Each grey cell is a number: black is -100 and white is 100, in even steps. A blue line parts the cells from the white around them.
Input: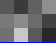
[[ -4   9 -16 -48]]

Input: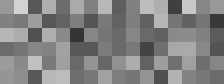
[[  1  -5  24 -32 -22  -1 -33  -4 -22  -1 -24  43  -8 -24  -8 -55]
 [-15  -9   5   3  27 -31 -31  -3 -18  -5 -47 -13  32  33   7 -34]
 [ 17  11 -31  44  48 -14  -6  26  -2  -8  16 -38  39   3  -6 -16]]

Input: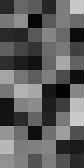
[[ -6  12 -95 -30  -1 -17]
 [-25 -46 -60 -15  -5 -49]
 [ 29  -8 -26  -1 -42 -89]
 [-85   2  10 -77 -52  49]
 [ 17 -14 -88 -12  24 -37]
 [ 13   0 -36  -2 -36 -67]]

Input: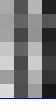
[[ 26 -21  17 -33]
 [ 55 -22  46 -65]
 [ 23 -35  39 -60]]

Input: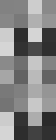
[[  6  -5  38  17]
 [ 67 -61 -43 -63]
 [ 30 -23  46 -22]
 [ -9   7  57  22]
 [ 67 -65 -49 -62]]

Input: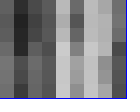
[[-30 -73 -49 -33  36 -33  45  40 -10]
 [-17 -69 -26 -39  59   0  56  42 -42]
 [-10 -43 -19 -32  56  22  52  16 -35]]
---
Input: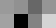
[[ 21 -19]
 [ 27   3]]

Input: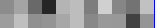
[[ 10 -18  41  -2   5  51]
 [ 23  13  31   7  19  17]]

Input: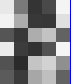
[[ 82 -59  91]
 [ 90 -56  76]
 [-33  36 -23]
 [ 84 -61  92]
 [-36  54  12]
 [-29  31 -23]]

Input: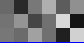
[[-18  -6 -28]
 [-10 -46  70]
 [ -7  26 -75]]

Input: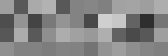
[[ 25  33 -31   5  27  24]
 [-39 -47  16 -43  56 -64]
 [-32 -30  36  20 -24 -31]
 [ 12   2   3  -9  24   4]]

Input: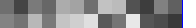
[[-13  -4  35 -13  47 -52 -25]
 [  3  44  54  75  -8 -33 -55]]

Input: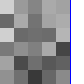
[[ 63   4  27]
 [-18 -10  35]
 [ 63 -13  42]
 [ -5   0 -46]
 [ 28 -13 -24]
 [ 14 -55   8]]
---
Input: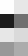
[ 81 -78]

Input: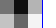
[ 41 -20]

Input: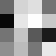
[-10  99  54  12]

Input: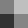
[ 50 -61]

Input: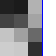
[ 40 -37  54]

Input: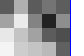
[-27 -73  27  61]

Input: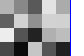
[ 34  65 -73 -91]
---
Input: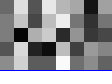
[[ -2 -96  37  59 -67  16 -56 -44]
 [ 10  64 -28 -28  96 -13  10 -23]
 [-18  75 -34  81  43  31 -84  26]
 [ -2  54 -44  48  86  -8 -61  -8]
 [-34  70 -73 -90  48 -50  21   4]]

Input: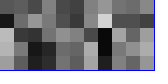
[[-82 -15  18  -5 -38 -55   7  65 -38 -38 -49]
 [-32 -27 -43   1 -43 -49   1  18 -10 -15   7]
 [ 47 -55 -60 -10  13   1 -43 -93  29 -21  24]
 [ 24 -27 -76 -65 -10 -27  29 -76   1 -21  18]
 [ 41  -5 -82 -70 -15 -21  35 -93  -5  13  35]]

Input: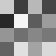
[[ 60 -52  44 -46]
 [-23  76  28  70]
 [ 17 -12   6  -6]
 [-69  92 -28  22]]

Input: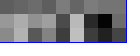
[[ 19  35  14  25 -41  45 -68 -97 -15]
 [-26 -21 -15 -26  -3 -21  -3  -9  -9]
 [  8  40 -31   3 -52  50 -52 -74 -46]]

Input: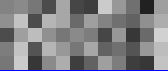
[[-40  25  48  13  -7   8  -2 -45  19 -57 -17  64]
 [  3   8  -7 -40  31 -45 -51  59  19 -12 -74  25]
 [ -2  53 -34  42  19  -7  31 -23 -12 -34  19  48]
 [ 13  53 -40  42  31 -17  25   3 -12 -23  13  36]
 [ -7  59 -57   8  36 -51 -23  25  -2 -51 -57  53]]

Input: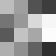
[[ -8  19  70  93]
 [-30  53  31  98]
 [ 37  13 -24 -63]
 [ 48  25 -36 -52]]

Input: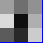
[[-29 -68  60]
 [ 71 -89  37]
 [ 25 -13  14]]

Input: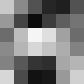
[[-15  48  92  75  26 -15]
 [  8  42  69  53  36   2]
 [ 58   8 -36 -70 -76 -36]
 [  2 -31 -59 -64  31  42]
 [ 69 -41 -86 -81  20  63]
 [ 20 -47 -91 -53 -26  -9]]

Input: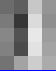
[[  6 -36  82  23]
 [  1 -41  77  28]
 [ -4 -58  72  12]
 [-10  28  61  34]
 [-15 -26  56  17]]
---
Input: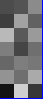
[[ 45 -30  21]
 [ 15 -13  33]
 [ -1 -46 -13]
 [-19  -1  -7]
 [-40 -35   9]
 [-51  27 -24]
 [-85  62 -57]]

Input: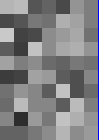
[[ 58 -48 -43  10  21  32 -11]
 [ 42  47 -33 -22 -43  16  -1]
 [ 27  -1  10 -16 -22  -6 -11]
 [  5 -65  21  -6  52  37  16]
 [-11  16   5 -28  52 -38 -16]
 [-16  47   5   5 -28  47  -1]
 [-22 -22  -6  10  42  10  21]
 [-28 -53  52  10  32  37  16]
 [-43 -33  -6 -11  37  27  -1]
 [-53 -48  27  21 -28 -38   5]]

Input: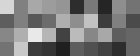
[[ 68   0  32  22  17 -65  -5 -71  11 -10]
 [  6  37  83  42 -48  47   6  32 -26 -20]
 [-10  57 -53 -59 -76 -26 -37 -48 -65 -20]
 [-26   0 -31 -15  37  11  52 -53   0 -42]]

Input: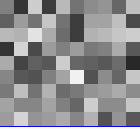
[[ 45  40  78  34 -15 -53  40  45  55  61]
 [ 34 -47 -25 -31  61 -20 -25 -31 -15 -69]
 [ 28   5   5  28   0 -20  61  10  10  55]
 [ 22  66  16  22  34   5  40 -36  16 -31]
 [  5 -31 -36   0  28  89 -36  10 -20  55]
 [  0 -59  61 -53  45 -10  10  16 -20  50]
 [ -5  50 -10  40 -15  -5  16  22  34  10]
 [-25  22 -10  55 -10 -53  28  28  50 -42]
 [-59  66 -42  22   0  22  -5   0  34 -31]]

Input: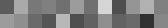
[[ 22  12 -17 -33  44 -39 -23  12 -23 -17 -61   6]
 [-28  33  -6   0 -12  22 -12  67 -39  17  39   0]]

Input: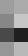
[[ 24  34]
 [ 18  44]
 [  6  55]
 [-43 -76]]

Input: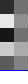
[[ 81  12]
 [ 59  34]
 [-28   1]
 [-65 -11]
 [-82 -11]]

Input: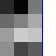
[[ 23  60  54]
 [ 12 -46 -28]
 [-17   1  33]
 [-69 -96  -5]]
